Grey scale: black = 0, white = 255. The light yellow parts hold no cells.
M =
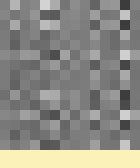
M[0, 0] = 128
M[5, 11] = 119
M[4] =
[124, 97, 125, 108, 109, 132, 121, 135, 124, 134, 120, 108, 130, 120]
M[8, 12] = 143
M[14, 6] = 127
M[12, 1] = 118
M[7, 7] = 120
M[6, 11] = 135
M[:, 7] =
[141, 136, 133, 122, 135, 115, 137, 120, 122, 141, 140, 108, 134, 125, 122]
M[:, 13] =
[130, 120, 125, 117, 120, 155, 118, 116, 119, 120, 118, 162, 117, 121, 120]
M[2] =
[120, 168, 118, 132, 187, 172, 131, 133, 125, 96, 147, 151, 60, 125]
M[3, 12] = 169
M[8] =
[123, 98, 125, 115, 107, 129, 121, 122, 124, 141, 120, 108, 143, 119]
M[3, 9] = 152
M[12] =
[120, 118, 110, 106, 135, 155, 103, 134, 123, 91, 131, 141, 67, 117]
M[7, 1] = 104
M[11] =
[135, 130, 160, 147, 95, 81, 148, 108, 142, 171, 120, 114, 207, 162]
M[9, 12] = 61
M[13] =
[125, 97, 123, 107, 114, 135, 109, 125, 125, 133, 120, 108, 128, 121]
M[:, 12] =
[60, 195, 60, 169, 130, 207, 70, 169, 143, 61, 74, 207, 67, 128, 197]
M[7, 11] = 114
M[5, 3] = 149
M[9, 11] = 154
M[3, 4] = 102
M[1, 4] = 96
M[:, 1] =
[180, 118, 168, 104, 97, 130, 114, 104, 98, 148, 110, 130, 118, 97, 119]

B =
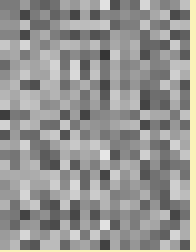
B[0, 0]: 123
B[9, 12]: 157
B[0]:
[123, 123, 155, 110, 96, 112, 167, 152, 183, 160, 225, 78, 129, 108, 214, 154, 128, 144, 191]
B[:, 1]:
[123, 125, 149, 132, 169, 168, 156, 165, 183, 169, 156, 121, 145, 155, 163, 117, 119, 172, 166, 153, 114, 120, 103, 165, 185]
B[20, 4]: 97
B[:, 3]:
[110, 123, 104, 150, 152, 154, 164, 165, 79, 180, 191, 172, 178, 105, 119, 130, 184, 172, 164, 137, 199, 127, 153, 160, 86]
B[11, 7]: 158
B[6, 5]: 211
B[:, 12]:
[129, 145, 125, 150, 152, 145, 129, 136, 117, 157, 172, 132, 176, 105, 133, 138, 179, 149, 137, 135, 183, 143, 157, 140, 117]
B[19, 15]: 119
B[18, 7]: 216
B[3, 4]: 172
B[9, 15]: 110
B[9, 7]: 174
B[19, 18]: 188
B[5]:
[161, 168, 121, 154, 192, 179, 111, 139, 112, 126, 53, 202, 145, 171, 77, 128, 166, 144, 90]
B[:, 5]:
[112, 99, 145, 125, 160, 179, 211, 204, 179, 180, 144, 173, 108, 200, 160, 109, 76, 192, 205, 162, 79, 98, 75, 189, 187]
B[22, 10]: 225
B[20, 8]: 144
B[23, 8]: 121
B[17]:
[169, 172, 169, 172, 181, 192, 132, 174, 103, 160, 69, 205, 149, 179, 83, 114, 130, 180, 114]
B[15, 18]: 197
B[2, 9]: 191
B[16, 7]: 89
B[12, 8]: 158
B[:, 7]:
[152, 69, 191, 80, 182, 139, 214, 217, 150, 174, 145, 158, 119, 189, 200, 150, 89, 174, 216, 205, 91, 71, 102, 213, 156]
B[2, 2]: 191
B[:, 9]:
[160, 81, 191, 82, 188, 126, 182, 194, 132, 169, 159, 131, 148, 152, 201, 161, 127, 160, 195, 203, 128, 82, 130, 201, 135]
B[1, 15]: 168
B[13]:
[85, 155, 107, 105, 185, 200, 82, 189, 119, 152, 117, 136, 105, 110, 199, 146, 191, 157, 174]
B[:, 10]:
[225, 133, 201, 97, 130, 53, 118, 118, 69, 88, 111, 137, 143, 117, 173, 230, 178, 69, 115, 182, 180, 143, 225, 136, 65]
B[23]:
[155, 165, 214, 160, 144, 189, 159, 213, 121, 201, 136, 165, 140, 158, 143, 111, 96, 212, 173]
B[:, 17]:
[144, 74, 190, 81, 202, 144, 192, 207, 155, 187, 170, 121, 151, 157, 209, 143, 116, 180, 207, 204, 115, 70, 107, 212, 159]
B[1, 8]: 163

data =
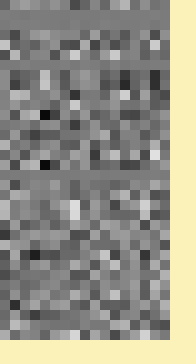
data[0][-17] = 100
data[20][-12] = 142
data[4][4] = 127
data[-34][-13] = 130
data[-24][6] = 132
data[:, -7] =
[103, 124, 127, 97, 119, 154, 117, 94, 77, 100, 131, 104, 108, 169, 122, 148, 103, 122, 112, 107, 125, 116, 163, 107, 109, 196, 145, 130, 141, 144, 93, 172, 120, 130]
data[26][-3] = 93
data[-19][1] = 135
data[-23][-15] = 166
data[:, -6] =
[154, 122, 125, 117, 77, 201, 129, 109, 94, 152, 147, 127, 104, 84, 94, 188, 110, 123, 98, 149, 71, 103, 154, 151, 106, 69, 189, 107, 127, 192, 96, 82, 167, 74]
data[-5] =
[96, 144, 107, 142, 152, 117, 126, 172, 141, 89, 144, 192, 117, 148, 92, 164, 117]
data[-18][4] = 10
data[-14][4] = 101
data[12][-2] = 104
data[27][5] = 132
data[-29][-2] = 117
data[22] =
[92, 154, 90, 106, 127, 96, 117, 160, 142, 106, 163, 154, 126, 154, 75, 154, 132]
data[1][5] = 123
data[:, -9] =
[100, 123, 121, 104, 170, 132, 127, 152, 144, 120, 132, 150, 114, 124, 156, 148, 148, 125, 124, 114, 92, 121, 142, 82, 140, 127, 138, 87, 128, 141, 87, 128, 129, 86]
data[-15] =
[117, 171, 161, 129, 126, 133, 122, 94, 114, 132, 107, 149, 179, 95, 153, 80, 92]
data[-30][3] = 96
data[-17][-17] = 121
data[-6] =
[112, 124, 104, 110, 130, 136, 115, 104, 128, 107, 141, 127, 134, 155, 94, 182, 144]
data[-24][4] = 121
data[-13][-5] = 102
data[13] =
[106, 151, 93, 65, 91, 92, 115, 115, 124, 146, 169, 84, 129, 129, 88, 112, 144]
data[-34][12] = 180
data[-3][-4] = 135
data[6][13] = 124
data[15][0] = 103
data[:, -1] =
[121, 123, 124, 143, 108, 104, 124, 103, 113, 74, 101, 146, 124, 144, 104, 120, 151, 122, 140, 92, 107, 91, 132, 166, 83, 166, 114, 177, 144, 117, 176, 148, 79, 121]
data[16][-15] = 166
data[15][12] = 113

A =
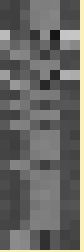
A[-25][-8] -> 72
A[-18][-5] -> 77
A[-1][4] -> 48
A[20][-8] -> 79
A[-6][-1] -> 77
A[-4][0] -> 73
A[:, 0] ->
[72, 64, 68, 187, 133, 90, 69, 158, 86, 70, 102, 67, 89, 66, 69, 68, 89, 71, 76, 69, 79, 73, 69, 87, 85]
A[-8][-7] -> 68
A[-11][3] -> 128
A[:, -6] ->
[81, 94, 85, 84, 117, 132, 87, 95, 134, 106, 117, 102, 128, 95, 86, 94, 128, 108, 80, 85, 82, 82, 102, 132, 136]
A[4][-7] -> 100
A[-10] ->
[68, 66, 94, 123, 129, 131, 71, 68]
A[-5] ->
[79, 68, 82, 116, 125, 123, 83, 85]
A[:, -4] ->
[126, 128, 131, 143, 106, 58, 130, 131, 39, 123, 66, 130, 66, 127, 130, 129, 63, 120, 123, 132, 125, 127, 126, 50, 48]
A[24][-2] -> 70
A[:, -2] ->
[73, 71, 80, 197, 147, 73, 72, 176, 67, 79, 87, 67, 75, 74, 76, 71, 76, 78, 74, 74, 83, 76, 76, 64, 70]
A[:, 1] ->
[64, 63, 63, 79, 100, 135, 65, 80, 152, 65, 129, 64, 129, 65, 62, 66, 132, 68, 67, 65, 68, 65, 68, 139, 139]
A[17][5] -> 122
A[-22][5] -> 21
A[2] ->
[68, 63, 85, 124, 131, 130, 80, 78]
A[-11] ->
[69, 62, 86, 128, 130, 126, 76, 78]
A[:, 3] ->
[127, 124, 124, 49, 82, 94, 127, 77, 90, 126, 88, 127, 96, 121, 128, 123, 91, 126, 119, 127, 116, 125, 128, 89, 95]
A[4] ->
[133, 100, 117, 82, 106, 55, 147, 136]
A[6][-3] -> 128

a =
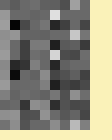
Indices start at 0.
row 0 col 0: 105
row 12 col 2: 83
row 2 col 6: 64
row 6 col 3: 127
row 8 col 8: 73
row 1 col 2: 105
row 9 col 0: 127
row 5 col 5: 212
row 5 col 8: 109
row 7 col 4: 139
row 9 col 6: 80
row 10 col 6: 82
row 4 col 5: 31
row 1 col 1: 105
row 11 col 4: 146
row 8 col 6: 68
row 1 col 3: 100
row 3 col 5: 106
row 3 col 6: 105
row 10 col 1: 105
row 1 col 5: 223
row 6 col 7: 105
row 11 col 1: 146
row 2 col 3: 104
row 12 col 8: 127
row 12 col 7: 185
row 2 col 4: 117
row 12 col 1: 141
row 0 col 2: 105
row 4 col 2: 63
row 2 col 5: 38
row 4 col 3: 122
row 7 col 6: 81

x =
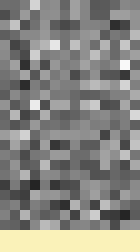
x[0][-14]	110
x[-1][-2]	145
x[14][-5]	90
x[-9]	[94, 163, 124, 75, 159, 54, 77, 135, 92, 90, 151, 168, 71, 194]
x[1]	[77, 106, 154, 106, 141, 143, 113, 161, 133, 92, 91, 159, 158, 147]
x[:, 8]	[134, 133, 131, 148, 144, 144, 162, 112, 164, 94, 177, 115, 141, 143, 92, 108, 82, 123, 144, 135, 122, 163, 134]
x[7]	[114, 125, 164, 86, 159, 121, 138, 75, 112, 144, 87, 84, 56, 154]
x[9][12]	129
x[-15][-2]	211
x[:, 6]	[101, 113, 73, 115, 114, 137, 124, 138, 126, 122, 167, 91, 104, 148, 77, 153, 79, 112, 74, 131, 47, 148, 93]
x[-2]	[129, 90, 178, 114, 92, 101, 148, 66, 163, 204, 62, 58, 37, 92]
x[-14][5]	120
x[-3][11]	143
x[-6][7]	132
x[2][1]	194
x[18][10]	137
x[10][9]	202
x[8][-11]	125
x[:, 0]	[110, 77, 142, 94, 142, 138, 125, 114, 107, 92, 147, 101, 106, 156, 94, 126, 106, 115, 61, 91, 115, 129, 101]
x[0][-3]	102
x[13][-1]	178
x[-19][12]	198
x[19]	[91, 71, 62, 169, 147, 150, 131, 88, 135, 159, 123, 80, 159, 141]
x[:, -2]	[135, 158, 68, 111, 198, 138, 249, 56, 211, 129, 167, 125, 126, 102, 71, 193, 74, 93, 104, 159, 112, 37, 145]
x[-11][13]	95
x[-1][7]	132
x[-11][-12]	100
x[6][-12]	48
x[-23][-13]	109
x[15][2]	75
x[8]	[107, 90, 44, 125, 102, 137, 126, 125, 164, 186, 167, 146, 211, 128]
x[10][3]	235

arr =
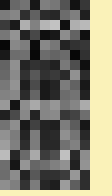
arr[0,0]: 17
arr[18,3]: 124
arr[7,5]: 58
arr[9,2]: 43
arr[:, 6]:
[83, 108, 16, 141, 35, 107, 121, 42, 124, 108, 117, 55, 125, 144, 113, 192, 145, 60, 156]
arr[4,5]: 119
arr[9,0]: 130
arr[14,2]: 45
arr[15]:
[187, 38, 106, 169, 60, 78, 192, 41, 141]
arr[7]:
[104, 138, 49, 88, 49, 58, 42, 145, 43]
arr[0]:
[17, 104, 115, 23, 127, 119, 83, 18, 55]
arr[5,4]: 108
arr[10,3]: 169
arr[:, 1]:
[104, 134, 26, 147, 136, 109, 144, 138, 147, 136, 20, 74, 142, 124, 128, 38, 22, 140, 127]
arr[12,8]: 23
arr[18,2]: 51
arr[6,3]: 50
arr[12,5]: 31
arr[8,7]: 98
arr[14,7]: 129
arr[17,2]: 35
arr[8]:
[120, 147, 30, 75, 25, 36, 124, 98, 24]
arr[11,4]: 134
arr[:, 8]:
[55, 31, 185, 16, 55, 49, 15, 43, 24, 34, 171, 110, 23, 40, 53, 141, 147, 44, 46]
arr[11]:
[32, 74, 136, 35, 134, 138, 55, 67, 110]
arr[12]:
[115, 142, 25, 65, 35, 31, 125, 92, 23]
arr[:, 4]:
[127, 43, 181, 15, 136, 108, 44, 49, 25, 25, 133, 134, 35, 37, 40, 60, 111, 48, 38]
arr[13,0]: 145
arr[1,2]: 47
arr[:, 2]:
[115, 47, 175, 34, 126, 112, 36, 49, 30, 43, 142, 136, 25, 36, 45, 106, 149, 35, 51]

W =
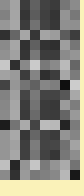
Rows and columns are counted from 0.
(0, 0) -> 141
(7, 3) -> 132
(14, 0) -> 149
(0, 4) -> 66
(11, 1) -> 169
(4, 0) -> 138
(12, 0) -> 28
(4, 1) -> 166
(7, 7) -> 123
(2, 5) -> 55
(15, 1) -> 167
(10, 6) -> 155
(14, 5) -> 71
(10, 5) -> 56
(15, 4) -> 66
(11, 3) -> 106
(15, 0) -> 149
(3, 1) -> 102
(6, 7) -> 102
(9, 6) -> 87
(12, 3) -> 68
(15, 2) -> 64
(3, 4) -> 164
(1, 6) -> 148
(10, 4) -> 59
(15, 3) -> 118
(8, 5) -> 126
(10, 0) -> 135
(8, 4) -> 134
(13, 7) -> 133
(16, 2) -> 149
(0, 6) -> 118
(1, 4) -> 64
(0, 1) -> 163
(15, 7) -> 141
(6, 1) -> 47
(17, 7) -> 24
